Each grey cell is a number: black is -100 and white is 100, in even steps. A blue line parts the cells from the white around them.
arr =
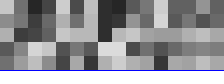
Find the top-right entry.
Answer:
-24
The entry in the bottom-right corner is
32
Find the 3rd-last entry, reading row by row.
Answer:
27
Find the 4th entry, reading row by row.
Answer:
-46
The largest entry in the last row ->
61
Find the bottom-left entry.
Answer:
-12
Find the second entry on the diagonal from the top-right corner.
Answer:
-36
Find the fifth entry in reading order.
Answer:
61
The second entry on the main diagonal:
-7
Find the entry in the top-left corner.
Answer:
55
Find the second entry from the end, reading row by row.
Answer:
49
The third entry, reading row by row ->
-70
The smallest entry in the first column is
-30
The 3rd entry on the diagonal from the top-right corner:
38

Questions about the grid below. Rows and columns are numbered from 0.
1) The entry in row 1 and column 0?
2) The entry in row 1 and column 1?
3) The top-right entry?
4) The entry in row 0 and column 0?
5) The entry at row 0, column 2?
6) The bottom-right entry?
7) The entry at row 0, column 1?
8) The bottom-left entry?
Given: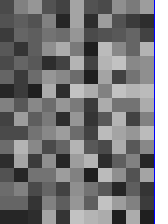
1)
-36
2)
-26
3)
23
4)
-42
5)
18
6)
-76
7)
1
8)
-70

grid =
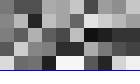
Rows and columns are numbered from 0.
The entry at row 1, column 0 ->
5
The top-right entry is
55
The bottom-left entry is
71
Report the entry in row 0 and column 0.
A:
-6
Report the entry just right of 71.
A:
-16
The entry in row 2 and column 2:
39
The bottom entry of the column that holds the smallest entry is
-31
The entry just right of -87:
-76
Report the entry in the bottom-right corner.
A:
88
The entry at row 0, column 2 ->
-37
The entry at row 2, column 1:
-26
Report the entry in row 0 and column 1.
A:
-37

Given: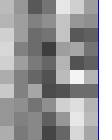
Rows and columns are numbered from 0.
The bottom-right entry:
30
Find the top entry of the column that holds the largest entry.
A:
63
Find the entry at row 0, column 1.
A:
18
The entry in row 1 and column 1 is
24
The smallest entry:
-51
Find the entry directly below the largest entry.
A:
-15
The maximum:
91
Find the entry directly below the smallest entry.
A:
-20
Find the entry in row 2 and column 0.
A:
63
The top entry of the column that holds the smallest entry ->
-9
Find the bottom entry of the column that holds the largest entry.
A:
69
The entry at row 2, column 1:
24
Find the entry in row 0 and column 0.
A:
47
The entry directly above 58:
36
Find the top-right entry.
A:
24
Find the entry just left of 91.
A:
47
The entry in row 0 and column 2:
-31
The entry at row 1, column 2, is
1
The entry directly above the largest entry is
-36
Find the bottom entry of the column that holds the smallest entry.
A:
-46

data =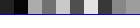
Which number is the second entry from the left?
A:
-96
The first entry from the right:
23
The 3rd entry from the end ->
-56
